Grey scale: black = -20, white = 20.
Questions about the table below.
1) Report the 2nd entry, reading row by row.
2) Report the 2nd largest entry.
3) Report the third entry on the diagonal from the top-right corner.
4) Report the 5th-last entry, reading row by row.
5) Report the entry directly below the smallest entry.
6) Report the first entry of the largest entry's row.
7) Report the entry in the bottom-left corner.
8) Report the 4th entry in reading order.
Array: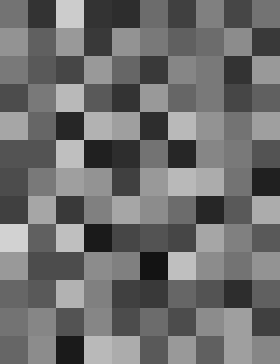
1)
-12
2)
12
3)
-1
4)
-6
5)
-11
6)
13
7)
-4
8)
-12

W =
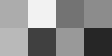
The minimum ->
-14
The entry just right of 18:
-2
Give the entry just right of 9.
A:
-10

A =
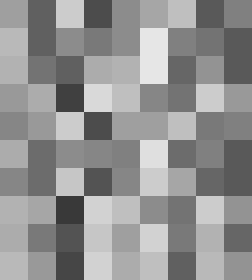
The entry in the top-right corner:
0
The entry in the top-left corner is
5
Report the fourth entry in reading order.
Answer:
-8
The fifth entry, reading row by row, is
2
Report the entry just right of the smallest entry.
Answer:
13
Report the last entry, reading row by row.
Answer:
3
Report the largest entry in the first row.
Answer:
12
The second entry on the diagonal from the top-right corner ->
-2
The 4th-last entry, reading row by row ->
10
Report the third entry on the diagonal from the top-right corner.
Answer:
-4
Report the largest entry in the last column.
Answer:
4
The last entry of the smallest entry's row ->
3
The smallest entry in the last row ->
-9
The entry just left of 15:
0
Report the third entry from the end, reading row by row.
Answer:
-5
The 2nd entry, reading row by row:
-5
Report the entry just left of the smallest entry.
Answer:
6
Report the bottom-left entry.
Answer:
9
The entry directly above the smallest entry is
11
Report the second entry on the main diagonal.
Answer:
-5

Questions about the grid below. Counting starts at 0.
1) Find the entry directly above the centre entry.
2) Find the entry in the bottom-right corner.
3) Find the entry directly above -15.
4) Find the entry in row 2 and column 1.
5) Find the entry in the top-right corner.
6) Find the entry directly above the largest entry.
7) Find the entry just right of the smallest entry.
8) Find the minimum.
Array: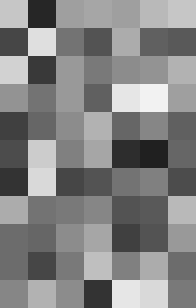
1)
8
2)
-1
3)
1
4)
-11
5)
11
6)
3
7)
-4
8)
-15

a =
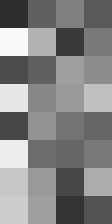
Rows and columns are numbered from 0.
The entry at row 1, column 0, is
19
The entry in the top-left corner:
-13
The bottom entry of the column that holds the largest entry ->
12
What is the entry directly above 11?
17
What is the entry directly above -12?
-9

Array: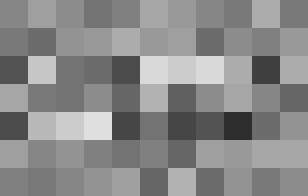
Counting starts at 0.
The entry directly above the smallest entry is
6
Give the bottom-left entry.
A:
0
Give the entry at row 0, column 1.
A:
5
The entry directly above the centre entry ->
14
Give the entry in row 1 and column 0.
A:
-1
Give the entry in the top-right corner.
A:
-1
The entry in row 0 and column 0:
1
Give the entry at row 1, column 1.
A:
-3
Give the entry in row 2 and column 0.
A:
-7
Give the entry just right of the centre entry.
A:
-5
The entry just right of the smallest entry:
-3
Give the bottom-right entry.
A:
2
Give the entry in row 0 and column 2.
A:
2
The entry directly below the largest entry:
0
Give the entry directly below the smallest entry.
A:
4
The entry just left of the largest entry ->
12
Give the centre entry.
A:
8
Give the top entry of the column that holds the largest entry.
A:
-2
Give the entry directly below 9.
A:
1

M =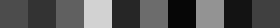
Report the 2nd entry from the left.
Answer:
-12
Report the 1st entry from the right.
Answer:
-10
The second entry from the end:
-17

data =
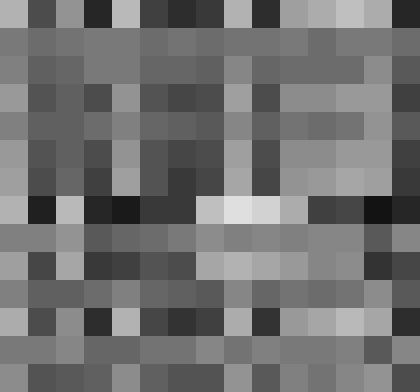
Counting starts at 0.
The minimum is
-17
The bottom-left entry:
2
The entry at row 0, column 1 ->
-8
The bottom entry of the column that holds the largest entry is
3
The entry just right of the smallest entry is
-14
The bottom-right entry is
-8
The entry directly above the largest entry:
6
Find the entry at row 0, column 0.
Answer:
8
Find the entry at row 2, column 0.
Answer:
0
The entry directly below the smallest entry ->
-6
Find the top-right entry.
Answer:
-14
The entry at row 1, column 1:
-3
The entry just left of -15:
8
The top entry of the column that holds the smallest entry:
7
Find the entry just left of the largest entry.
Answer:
10
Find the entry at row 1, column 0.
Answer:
-1
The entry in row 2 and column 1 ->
-5
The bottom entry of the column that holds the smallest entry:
3
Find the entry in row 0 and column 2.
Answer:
3
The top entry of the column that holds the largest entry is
8
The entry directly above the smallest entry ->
5
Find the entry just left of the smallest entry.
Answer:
-9
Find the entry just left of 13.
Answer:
15
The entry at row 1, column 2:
-2

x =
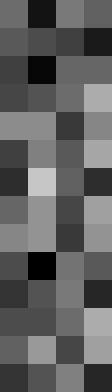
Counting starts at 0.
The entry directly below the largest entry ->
3
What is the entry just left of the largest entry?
-13
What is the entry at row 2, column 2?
-4
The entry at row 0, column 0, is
-3
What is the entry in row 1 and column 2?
-10
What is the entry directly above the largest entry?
0
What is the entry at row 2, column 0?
-10
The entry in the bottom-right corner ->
-14
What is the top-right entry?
-5
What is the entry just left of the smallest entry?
-8
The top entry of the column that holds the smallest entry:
-17
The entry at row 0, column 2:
-1
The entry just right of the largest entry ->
-5
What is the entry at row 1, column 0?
-6
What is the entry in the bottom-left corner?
-12
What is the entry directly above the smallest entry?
3

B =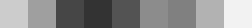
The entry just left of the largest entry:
8
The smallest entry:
-12
